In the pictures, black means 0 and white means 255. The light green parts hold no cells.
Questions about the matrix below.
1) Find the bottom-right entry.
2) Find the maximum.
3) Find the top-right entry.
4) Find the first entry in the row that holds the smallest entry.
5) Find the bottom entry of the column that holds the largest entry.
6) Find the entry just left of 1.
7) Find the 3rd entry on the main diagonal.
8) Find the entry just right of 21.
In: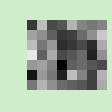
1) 170
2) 232
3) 131
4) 152
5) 119
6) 131
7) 152
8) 152

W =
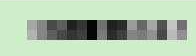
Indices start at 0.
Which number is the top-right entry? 113
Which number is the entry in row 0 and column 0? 166
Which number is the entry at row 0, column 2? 73
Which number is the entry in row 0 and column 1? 133
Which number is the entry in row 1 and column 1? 133
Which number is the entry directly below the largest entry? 186
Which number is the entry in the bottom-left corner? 177
